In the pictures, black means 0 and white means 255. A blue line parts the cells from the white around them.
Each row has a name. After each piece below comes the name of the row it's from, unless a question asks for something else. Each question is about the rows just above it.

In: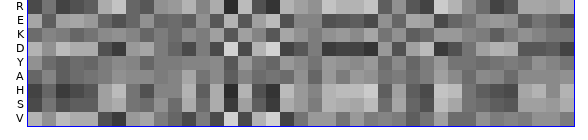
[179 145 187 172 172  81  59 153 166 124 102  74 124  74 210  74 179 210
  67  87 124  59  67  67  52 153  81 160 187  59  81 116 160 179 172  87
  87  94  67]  D
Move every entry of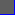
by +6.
[100]

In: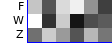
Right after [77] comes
[91]
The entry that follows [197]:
[84]

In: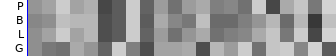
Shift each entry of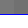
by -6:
[114 107]
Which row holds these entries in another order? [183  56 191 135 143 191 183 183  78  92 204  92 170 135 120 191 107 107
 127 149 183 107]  B
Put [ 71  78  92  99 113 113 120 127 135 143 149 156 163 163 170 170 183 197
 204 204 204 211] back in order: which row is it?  L
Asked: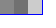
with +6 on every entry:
[141 119 210]
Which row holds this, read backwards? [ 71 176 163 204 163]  P
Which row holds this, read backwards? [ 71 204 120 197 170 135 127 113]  L
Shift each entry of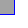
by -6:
[157]

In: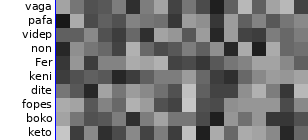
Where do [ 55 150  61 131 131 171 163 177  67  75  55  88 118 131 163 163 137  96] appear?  Fer
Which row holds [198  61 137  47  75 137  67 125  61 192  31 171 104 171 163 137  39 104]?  keto
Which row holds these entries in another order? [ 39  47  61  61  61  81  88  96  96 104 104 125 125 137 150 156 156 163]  keni
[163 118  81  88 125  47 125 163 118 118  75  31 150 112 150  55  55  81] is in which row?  boko
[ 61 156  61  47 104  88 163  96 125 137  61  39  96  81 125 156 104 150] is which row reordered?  keni

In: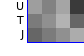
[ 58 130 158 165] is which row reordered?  U
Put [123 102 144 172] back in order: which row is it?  J
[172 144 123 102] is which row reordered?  J
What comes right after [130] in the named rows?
[165]
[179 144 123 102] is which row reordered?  T
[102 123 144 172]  J

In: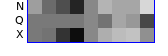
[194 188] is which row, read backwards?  X
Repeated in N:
[166]
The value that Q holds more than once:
[121]

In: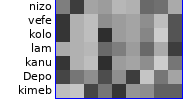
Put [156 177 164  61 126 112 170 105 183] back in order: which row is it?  nizo
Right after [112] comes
[170]
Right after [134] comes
[205]
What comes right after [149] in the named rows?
[142]
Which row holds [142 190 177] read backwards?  vefe

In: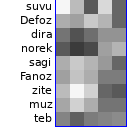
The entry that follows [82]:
[110]
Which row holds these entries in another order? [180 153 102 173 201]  sagi
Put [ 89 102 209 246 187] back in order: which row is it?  zite
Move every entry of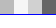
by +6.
[193 252 215 108]

